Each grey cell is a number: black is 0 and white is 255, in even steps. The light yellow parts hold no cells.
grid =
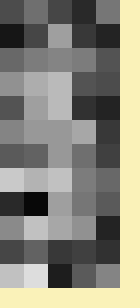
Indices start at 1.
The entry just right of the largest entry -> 29
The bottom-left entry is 193
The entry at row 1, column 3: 70
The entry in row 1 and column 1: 76
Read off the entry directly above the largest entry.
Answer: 98
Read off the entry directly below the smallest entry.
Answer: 193
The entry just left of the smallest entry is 41
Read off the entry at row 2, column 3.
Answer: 159
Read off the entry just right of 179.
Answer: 193
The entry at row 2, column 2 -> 70
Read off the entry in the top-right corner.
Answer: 118
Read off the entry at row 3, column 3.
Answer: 132
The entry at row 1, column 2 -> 111
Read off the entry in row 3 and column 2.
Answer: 124
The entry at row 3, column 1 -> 104

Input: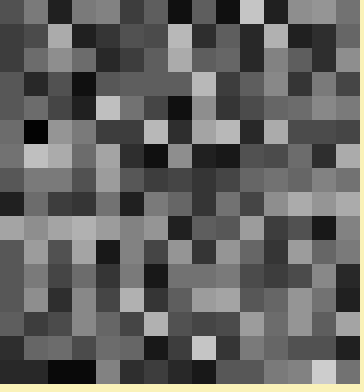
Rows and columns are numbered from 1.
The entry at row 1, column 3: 32
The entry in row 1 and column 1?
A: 81
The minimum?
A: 3
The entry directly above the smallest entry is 108
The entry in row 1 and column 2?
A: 122
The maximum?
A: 205
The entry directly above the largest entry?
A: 81
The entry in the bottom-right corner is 114
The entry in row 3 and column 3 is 142
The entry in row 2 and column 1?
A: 61
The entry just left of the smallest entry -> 108
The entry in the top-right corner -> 114
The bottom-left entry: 40
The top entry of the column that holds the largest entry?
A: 149
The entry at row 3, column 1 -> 61

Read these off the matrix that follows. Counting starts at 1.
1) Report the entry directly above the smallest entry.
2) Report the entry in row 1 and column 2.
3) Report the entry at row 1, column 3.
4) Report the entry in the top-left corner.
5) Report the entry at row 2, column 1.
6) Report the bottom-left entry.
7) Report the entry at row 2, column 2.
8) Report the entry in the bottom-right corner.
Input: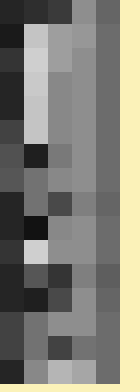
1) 114
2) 45
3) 58
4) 37
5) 25
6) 37
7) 195
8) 108

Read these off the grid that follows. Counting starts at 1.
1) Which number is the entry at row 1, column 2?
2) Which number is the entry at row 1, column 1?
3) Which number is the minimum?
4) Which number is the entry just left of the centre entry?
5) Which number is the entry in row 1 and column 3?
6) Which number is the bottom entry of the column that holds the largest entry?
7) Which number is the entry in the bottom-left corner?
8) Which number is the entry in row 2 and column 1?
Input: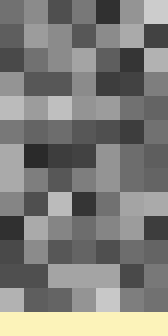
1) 140
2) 114
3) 42
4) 61
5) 80
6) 114
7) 179
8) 94

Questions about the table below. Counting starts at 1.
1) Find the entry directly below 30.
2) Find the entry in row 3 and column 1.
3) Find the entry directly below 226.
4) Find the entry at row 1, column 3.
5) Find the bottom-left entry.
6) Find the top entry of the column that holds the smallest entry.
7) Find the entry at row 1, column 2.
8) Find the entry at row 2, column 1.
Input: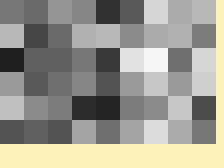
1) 155
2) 30
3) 155
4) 148
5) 83
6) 119
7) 105
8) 184
